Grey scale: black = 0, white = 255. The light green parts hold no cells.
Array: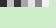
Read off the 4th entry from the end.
166
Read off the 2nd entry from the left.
196
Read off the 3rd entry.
57

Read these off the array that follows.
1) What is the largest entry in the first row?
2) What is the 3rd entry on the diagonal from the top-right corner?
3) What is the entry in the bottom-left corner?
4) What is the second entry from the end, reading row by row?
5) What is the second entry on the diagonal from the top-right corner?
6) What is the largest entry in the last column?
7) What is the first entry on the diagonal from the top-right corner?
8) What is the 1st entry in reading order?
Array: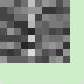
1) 193
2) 122
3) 149
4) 149
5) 69
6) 149
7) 122
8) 135

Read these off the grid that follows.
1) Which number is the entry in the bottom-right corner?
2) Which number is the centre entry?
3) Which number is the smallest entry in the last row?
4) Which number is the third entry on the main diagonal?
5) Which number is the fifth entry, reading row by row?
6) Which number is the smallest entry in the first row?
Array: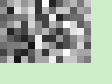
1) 123
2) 182
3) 22
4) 123
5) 182
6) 36

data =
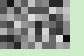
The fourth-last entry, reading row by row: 106
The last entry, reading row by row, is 150
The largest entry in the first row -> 196
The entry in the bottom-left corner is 119
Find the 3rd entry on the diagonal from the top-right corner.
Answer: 54
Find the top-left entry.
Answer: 94
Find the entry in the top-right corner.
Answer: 165
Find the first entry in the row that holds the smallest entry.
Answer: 54
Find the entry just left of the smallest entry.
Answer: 224
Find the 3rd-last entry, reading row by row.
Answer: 106
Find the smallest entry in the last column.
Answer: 11
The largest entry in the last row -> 196
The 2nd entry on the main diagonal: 150
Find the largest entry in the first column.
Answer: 180
